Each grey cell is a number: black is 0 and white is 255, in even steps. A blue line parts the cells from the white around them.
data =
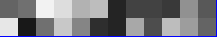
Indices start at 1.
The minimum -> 24
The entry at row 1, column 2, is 112
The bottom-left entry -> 231
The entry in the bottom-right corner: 100
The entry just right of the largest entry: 221
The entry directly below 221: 200
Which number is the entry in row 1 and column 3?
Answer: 242

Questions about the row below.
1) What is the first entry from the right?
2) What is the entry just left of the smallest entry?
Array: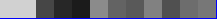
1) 119
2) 39

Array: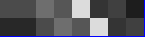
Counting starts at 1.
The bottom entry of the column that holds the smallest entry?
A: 64
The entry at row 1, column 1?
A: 75
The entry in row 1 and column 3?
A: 110

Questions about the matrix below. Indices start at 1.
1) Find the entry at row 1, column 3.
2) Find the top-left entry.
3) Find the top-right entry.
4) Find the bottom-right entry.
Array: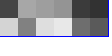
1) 158
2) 69
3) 50
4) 90

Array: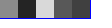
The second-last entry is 88
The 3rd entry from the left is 217
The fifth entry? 64

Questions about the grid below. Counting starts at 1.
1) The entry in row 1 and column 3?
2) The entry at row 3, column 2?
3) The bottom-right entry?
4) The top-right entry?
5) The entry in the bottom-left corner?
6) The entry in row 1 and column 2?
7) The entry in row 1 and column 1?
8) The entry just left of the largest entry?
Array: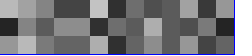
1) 132
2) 185
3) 100
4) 151
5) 151
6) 162
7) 185
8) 68

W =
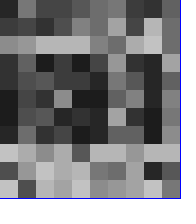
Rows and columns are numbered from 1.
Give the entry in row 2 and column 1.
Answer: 60
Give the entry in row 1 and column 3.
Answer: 69
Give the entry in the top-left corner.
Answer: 38
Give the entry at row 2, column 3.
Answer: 50
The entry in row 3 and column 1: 140
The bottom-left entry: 194
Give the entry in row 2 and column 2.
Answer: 69
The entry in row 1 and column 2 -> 119
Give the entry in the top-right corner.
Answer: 97
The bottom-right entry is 119

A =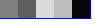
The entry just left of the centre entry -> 93
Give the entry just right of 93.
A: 217

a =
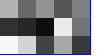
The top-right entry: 127
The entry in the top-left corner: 178
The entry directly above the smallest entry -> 147
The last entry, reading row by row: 58

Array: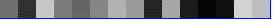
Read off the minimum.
5
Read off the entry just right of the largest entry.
190

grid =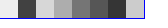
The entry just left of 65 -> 238
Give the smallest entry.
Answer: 53
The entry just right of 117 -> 86

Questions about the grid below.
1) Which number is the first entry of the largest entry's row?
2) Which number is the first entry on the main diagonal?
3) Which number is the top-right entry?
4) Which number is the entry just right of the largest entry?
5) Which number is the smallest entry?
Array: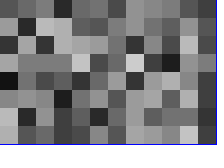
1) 165
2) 85
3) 63
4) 63
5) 18

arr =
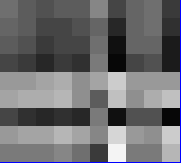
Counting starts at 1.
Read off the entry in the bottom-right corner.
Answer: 182
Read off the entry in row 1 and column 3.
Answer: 81
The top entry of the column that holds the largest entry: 69
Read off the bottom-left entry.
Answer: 122
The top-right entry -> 58
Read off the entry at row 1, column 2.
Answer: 92
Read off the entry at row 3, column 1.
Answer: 92
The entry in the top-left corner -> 111
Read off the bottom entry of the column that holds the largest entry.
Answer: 244
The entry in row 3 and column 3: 58
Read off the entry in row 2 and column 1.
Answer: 101
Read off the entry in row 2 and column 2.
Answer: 92
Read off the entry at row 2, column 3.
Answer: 69
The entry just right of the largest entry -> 122

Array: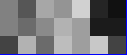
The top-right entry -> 17
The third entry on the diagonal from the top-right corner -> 158
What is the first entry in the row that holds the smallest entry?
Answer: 129
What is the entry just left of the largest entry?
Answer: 148
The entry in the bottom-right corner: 67
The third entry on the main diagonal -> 107

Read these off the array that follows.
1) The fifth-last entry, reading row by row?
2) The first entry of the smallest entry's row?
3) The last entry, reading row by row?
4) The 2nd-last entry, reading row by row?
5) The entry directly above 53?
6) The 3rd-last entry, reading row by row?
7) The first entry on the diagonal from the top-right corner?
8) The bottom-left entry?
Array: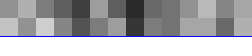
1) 115
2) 146
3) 176
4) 105
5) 42
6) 166
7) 166
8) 195

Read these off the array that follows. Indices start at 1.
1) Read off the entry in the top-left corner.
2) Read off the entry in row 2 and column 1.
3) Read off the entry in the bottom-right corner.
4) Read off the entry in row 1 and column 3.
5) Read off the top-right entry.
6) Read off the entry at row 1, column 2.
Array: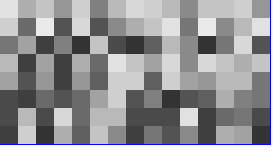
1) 225
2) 207
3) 51
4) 196
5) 150
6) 174
